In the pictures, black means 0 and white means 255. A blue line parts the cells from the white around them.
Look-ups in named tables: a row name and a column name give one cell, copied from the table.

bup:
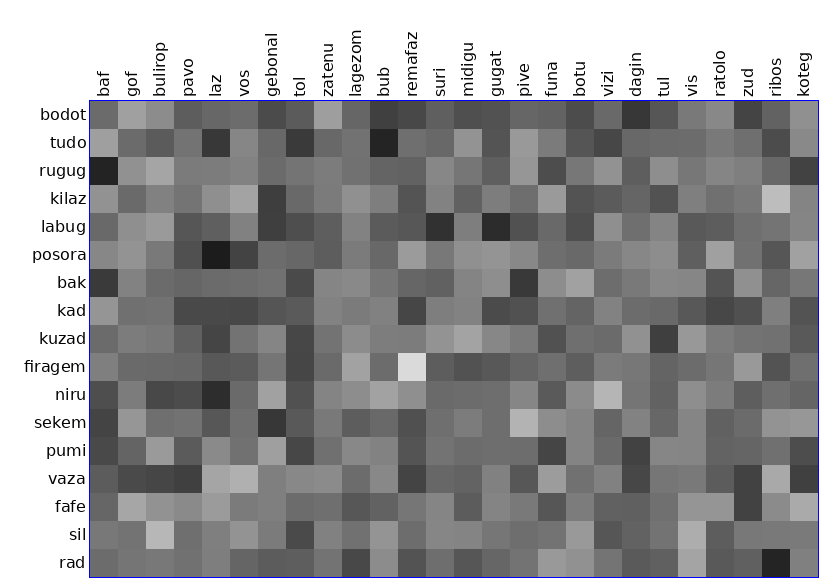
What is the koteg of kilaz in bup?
132
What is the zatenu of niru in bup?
132
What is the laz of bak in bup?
107
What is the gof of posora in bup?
147
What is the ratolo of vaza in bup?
92
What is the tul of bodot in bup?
86
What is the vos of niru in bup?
106
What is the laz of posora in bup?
28
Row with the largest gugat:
posora

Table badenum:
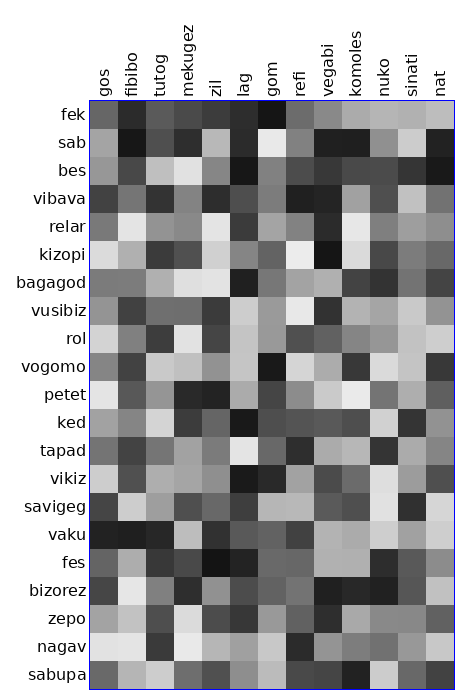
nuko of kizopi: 72
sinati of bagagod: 115
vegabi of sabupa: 69
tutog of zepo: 78
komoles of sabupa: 34
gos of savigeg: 69
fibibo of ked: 133
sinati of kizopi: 124
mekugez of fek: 74
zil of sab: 184
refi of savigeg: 184
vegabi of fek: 137
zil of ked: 101
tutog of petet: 149
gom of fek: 21
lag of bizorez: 76
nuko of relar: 127
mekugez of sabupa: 110
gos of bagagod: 123
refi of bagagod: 163

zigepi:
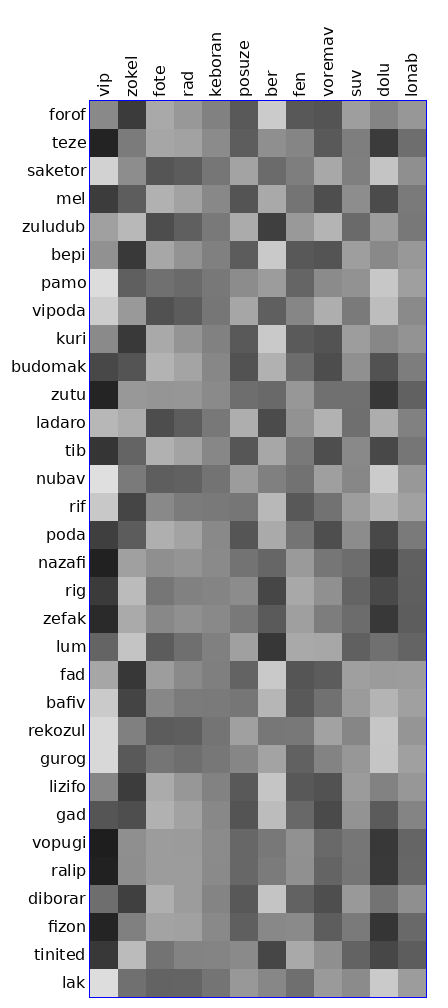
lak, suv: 139
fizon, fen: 138
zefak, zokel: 170
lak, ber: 135
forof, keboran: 129
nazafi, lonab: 96
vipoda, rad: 92
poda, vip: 63
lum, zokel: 196
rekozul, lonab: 149
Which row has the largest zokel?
lum

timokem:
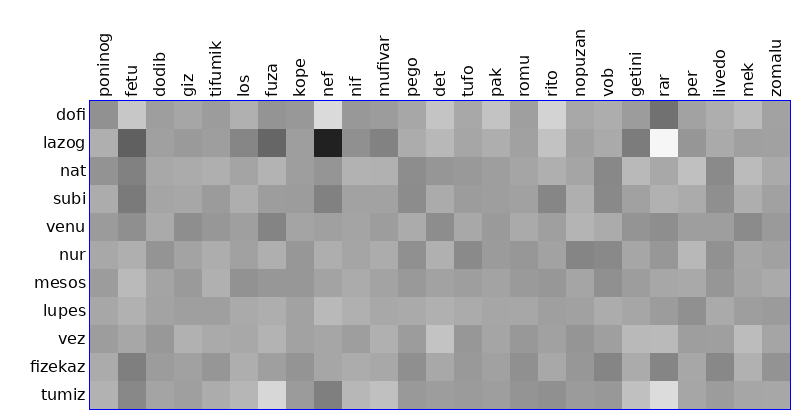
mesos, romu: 154
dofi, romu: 159
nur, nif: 165
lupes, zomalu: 155
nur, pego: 144
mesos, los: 146
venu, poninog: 155
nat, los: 164

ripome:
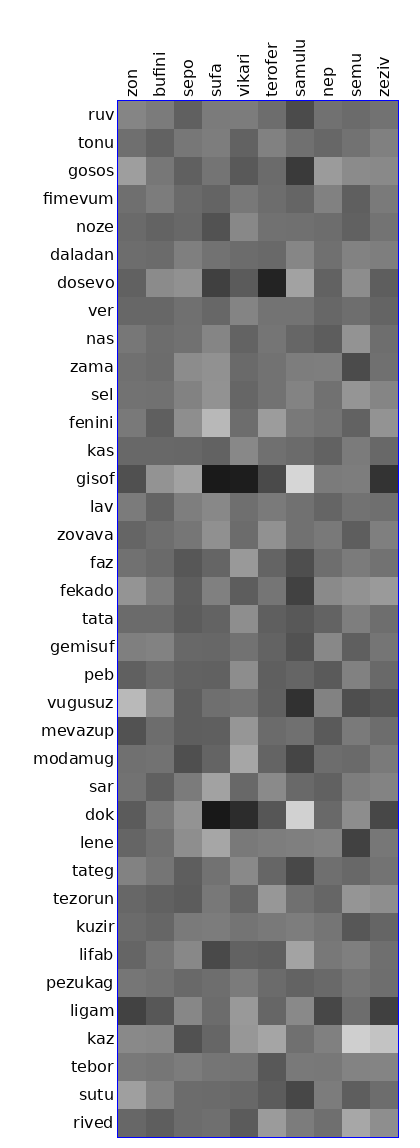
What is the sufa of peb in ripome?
97
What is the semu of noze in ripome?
97
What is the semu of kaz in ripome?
207
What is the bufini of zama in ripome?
108
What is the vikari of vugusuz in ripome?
115
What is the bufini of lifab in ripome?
117
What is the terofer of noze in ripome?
113
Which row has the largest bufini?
gisof

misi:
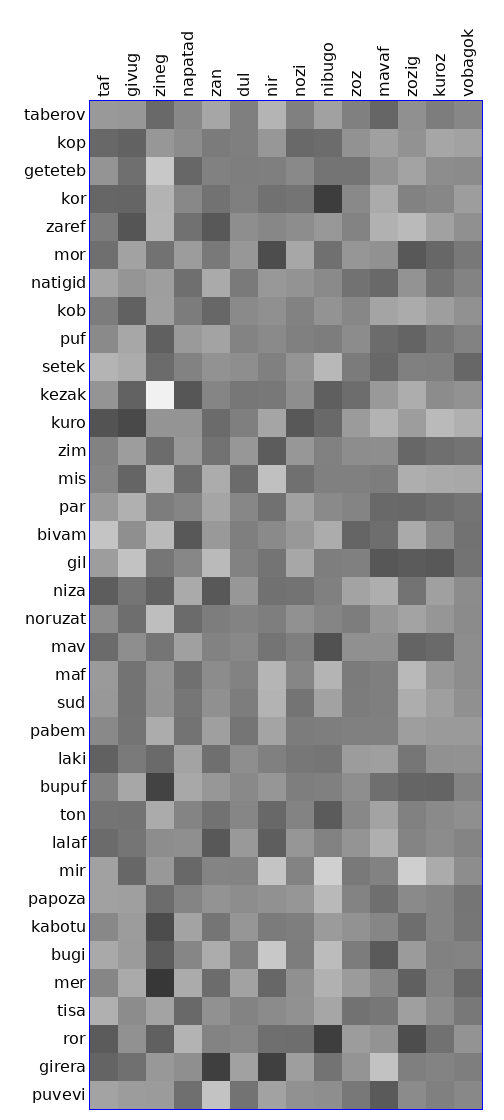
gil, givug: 194
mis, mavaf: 125
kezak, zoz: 109
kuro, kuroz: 186
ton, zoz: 136
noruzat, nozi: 145
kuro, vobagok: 176
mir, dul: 131
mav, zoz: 144
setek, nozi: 148
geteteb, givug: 111
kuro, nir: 165

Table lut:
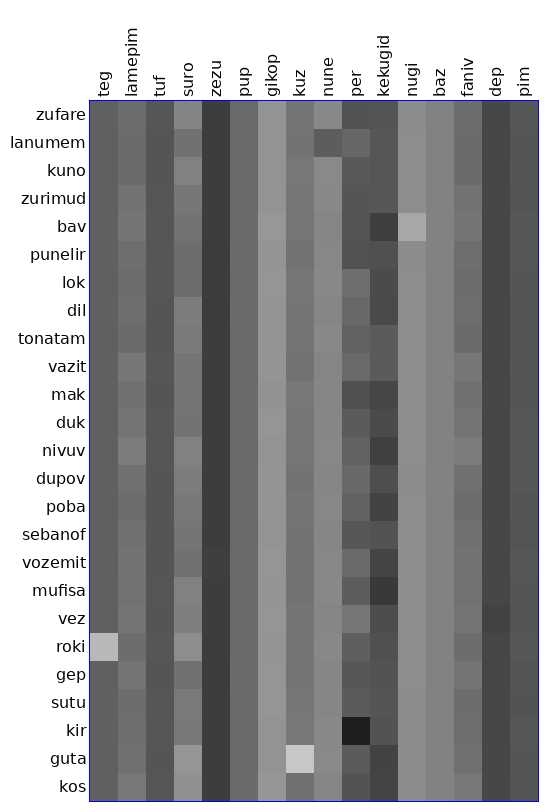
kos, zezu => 61
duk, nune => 134
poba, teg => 96
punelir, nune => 135
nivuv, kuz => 118
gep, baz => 130
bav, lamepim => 117
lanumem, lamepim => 107
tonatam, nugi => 141
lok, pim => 85
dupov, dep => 71
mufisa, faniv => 114
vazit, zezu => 61
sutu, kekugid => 85
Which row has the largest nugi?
bav

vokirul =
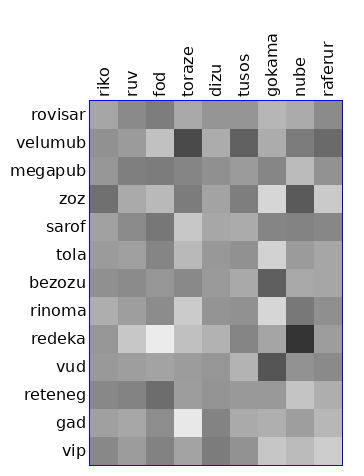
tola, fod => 133
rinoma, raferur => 143
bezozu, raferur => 166
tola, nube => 155
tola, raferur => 166
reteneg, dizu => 148
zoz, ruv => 170
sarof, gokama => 133
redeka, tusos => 132
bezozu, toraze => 137
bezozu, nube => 168
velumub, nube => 123
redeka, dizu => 178
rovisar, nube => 171
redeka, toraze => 192
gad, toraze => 232
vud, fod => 163
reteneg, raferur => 174
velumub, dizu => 172
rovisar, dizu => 149

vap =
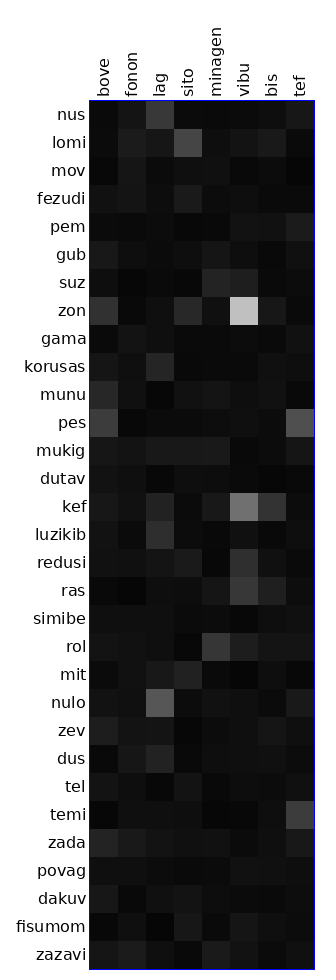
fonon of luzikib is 11
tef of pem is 27
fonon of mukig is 19
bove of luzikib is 18
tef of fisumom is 12
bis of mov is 12
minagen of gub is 21
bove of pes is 60
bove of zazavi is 21
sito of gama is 10

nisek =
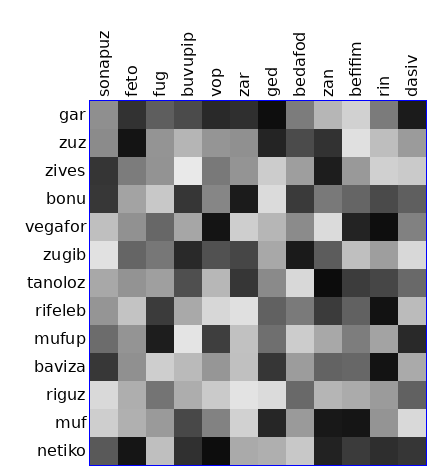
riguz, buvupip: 173
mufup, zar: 193
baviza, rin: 19
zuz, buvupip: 181
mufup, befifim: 125
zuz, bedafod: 75
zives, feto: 124
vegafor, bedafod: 139
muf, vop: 130
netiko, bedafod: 200
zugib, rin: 158
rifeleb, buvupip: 169
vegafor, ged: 182
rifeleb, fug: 59
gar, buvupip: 75
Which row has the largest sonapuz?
zugib

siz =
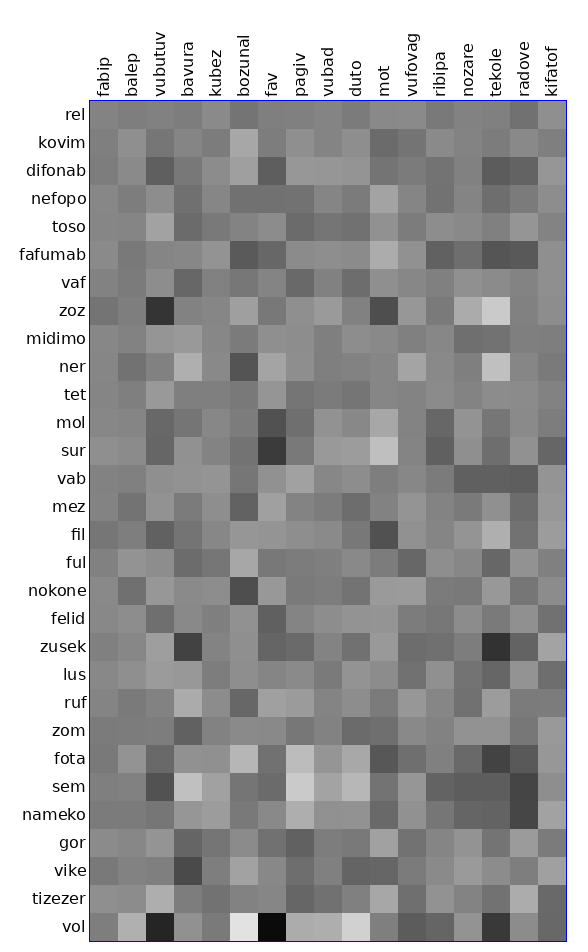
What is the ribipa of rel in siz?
121
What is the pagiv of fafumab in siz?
139
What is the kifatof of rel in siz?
143
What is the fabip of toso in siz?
134
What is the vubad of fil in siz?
138
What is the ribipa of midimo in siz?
135
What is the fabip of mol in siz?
135
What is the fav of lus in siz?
133
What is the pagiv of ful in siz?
124

